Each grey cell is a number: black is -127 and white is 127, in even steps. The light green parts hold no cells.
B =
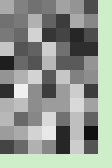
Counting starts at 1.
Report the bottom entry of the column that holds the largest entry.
-22
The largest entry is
112
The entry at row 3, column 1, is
-6
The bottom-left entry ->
-59
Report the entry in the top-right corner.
-51
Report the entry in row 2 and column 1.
-14
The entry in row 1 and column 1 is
42
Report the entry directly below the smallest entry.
-43
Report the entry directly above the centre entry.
56
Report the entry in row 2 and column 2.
-6
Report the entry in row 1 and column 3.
-14
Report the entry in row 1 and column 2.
1
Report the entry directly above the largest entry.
49
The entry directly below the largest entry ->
63
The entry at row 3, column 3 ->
83
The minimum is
-111

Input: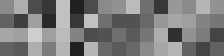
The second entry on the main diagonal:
-65
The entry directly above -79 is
38
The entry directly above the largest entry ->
31
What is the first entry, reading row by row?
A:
10
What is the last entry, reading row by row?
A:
-29
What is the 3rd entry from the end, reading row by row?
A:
-29
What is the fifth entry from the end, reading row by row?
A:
38
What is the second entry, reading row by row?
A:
46
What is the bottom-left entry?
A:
-29
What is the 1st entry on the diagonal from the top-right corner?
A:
18
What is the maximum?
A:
78
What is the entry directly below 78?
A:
46
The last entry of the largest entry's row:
-59
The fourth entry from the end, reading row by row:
53
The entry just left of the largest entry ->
31
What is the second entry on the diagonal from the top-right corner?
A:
3
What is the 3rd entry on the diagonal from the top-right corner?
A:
18

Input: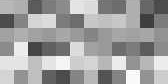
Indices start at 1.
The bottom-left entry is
84
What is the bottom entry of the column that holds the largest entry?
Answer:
122
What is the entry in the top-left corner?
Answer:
55
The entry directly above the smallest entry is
-24
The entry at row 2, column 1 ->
-51
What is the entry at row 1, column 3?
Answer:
-36
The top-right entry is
-51
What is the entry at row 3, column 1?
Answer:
33
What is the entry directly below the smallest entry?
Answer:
39
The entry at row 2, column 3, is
84
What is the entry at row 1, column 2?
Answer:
47
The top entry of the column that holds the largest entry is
47
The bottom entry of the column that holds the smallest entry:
19
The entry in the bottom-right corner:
77
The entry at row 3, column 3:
33
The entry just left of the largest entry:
5

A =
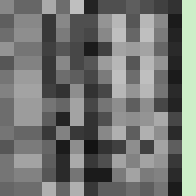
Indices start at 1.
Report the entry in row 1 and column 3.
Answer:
-25
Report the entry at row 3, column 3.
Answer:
14
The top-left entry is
8
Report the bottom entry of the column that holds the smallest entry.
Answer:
-71
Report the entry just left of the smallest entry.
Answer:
14
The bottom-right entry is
-100
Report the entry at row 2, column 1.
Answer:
-33
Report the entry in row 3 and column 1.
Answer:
-18
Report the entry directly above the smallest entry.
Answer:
-77
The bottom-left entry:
-25
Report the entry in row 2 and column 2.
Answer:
8
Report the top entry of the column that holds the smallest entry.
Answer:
-92
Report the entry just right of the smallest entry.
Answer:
-77
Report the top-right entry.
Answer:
-77
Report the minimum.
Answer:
-108
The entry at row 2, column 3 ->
8

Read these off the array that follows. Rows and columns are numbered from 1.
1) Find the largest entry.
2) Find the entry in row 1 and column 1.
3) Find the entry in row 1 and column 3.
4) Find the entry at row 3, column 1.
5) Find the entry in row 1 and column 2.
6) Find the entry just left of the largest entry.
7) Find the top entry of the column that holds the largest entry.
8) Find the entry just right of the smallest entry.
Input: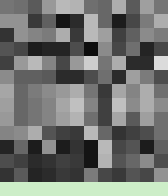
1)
91
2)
-10
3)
-37
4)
-76
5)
-16
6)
-84
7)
-10
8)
11

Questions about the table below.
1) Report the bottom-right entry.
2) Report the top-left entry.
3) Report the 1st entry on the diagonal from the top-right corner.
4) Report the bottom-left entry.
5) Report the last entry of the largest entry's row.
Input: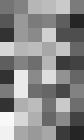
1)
-90
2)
-11
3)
-4
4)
113
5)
-61
